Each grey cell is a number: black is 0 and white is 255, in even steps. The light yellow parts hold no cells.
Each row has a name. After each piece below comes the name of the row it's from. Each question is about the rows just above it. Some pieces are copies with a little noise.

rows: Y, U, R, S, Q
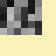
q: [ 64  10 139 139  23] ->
Y
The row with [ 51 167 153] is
R
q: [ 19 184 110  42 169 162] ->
R
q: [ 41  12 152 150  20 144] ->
Y
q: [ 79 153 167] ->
Q

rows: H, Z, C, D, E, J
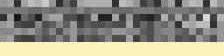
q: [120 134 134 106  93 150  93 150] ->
E
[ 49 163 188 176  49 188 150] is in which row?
H
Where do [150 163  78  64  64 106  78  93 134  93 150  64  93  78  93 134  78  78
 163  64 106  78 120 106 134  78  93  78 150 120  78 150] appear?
J
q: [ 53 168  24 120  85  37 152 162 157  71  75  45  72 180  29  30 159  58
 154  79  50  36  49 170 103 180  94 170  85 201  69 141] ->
C

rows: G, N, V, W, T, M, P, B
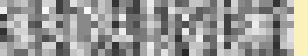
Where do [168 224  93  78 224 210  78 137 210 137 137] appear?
W
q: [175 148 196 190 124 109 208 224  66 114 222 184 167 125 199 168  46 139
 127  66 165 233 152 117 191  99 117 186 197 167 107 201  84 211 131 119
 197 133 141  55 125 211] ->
G
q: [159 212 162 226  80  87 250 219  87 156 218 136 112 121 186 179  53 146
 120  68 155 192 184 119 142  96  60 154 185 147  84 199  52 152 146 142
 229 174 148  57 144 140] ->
W
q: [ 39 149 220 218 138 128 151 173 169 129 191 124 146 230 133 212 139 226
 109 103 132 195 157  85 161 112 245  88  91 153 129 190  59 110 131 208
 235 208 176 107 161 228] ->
V
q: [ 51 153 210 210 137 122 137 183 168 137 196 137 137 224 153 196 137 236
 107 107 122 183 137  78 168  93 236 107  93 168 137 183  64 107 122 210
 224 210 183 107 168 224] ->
V

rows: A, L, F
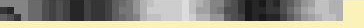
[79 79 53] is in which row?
L
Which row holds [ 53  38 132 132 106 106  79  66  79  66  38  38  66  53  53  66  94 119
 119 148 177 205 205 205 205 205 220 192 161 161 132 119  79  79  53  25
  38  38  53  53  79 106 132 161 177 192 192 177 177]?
L
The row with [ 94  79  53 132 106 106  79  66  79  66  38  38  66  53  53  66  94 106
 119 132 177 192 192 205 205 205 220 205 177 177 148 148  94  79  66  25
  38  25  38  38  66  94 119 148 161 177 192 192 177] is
F
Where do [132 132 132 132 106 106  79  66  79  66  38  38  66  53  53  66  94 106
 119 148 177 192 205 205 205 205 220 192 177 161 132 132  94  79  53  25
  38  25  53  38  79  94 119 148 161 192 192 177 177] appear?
A

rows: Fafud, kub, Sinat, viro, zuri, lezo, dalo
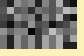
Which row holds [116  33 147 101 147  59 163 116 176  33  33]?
dalo
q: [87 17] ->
viro

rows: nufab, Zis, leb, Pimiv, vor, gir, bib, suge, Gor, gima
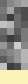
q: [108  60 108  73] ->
leb
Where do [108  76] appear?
leb
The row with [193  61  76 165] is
gima

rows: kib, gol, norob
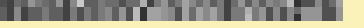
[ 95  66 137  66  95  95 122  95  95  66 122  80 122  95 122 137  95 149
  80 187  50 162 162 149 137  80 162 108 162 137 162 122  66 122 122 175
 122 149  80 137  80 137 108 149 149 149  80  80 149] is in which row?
gol
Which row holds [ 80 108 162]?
kib

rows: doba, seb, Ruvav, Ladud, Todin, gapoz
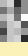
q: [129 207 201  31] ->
gapoz
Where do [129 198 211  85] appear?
Ladud

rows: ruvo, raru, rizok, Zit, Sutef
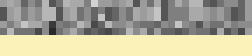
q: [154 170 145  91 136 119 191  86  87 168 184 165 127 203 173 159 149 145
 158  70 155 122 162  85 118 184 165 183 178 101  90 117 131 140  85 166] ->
ruvo
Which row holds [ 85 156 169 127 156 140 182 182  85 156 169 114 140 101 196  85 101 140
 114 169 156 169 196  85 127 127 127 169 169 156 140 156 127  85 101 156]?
rizok
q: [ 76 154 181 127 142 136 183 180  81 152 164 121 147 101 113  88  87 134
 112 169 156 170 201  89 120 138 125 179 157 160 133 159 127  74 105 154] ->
raru

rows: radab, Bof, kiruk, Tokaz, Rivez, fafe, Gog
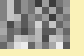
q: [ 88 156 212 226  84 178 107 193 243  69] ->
Gog
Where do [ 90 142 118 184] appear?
Bof
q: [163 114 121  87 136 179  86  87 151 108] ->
Rivez
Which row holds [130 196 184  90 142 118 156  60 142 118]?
kiruk
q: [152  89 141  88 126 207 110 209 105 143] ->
Tokaz

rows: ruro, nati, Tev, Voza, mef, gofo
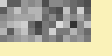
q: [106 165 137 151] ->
gofo
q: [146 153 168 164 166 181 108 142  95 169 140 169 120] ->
Tev
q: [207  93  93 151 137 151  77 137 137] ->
ruro
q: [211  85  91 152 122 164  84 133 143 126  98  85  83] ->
ruro

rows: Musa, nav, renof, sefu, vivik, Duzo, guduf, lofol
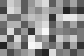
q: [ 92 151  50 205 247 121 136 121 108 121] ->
vivik
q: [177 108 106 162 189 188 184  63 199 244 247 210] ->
renof
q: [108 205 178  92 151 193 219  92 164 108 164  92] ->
Musa

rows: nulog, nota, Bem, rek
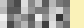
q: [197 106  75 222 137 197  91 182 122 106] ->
nulog
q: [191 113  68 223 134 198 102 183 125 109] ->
nulog
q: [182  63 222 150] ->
rek
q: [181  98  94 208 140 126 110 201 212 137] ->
nota
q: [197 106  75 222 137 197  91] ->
nulog

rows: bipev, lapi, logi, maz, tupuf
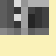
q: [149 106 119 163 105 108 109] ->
tupuf
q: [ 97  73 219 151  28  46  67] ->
logi
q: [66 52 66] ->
lapi
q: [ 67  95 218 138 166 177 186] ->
bipev
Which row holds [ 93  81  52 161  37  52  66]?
maz
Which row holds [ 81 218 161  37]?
logi
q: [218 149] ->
bipev

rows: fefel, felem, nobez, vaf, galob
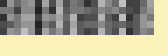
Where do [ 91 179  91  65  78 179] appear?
galob
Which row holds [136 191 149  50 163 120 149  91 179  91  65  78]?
galob
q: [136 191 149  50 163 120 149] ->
galob
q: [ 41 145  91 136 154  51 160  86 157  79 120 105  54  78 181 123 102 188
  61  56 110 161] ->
fefel
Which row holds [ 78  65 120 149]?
felem
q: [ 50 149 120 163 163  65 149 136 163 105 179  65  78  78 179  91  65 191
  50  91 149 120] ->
nobez
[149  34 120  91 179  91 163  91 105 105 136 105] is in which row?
vaf

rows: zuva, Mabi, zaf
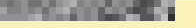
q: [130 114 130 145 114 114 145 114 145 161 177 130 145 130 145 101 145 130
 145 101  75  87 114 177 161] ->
zuva
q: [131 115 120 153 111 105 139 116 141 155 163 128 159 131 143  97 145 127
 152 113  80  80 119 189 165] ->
zuva
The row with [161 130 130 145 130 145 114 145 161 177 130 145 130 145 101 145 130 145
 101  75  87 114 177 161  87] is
Mabi

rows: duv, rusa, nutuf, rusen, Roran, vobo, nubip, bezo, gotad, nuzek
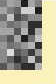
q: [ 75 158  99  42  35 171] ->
nuzek
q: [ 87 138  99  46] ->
nuzek
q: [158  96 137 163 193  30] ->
nubip
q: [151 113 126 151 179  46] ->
nubip
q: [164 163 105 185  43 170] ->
Roran
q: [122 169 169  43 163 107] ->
duv

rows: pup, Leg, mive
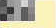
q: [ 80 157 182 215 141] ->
pup
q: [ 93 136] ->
Leg
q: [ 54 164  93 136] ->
Leg

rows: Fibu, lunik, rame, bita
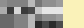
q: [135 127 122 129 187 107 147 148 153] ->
Fibu
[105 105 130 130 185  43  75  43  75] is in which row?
bita
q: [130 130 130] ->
Fibu
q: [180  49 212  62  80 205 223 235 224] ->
lunik

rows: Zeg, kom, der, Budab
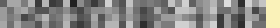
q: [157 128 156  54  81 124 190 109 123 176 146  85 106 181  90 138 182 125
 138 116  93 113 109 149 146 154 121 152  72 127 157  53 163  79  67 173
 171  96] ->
der
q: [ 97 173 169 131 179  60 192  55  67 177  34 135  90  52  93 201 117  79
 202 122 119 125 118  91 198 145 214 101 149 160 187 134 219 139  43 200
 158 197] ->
Zeg
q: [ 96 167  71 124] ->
kom

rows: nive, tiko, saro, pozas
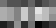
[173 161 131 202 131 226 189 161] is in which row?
tiko
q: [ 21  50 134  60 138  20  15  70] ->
pozas
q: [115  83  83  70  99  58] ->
nive

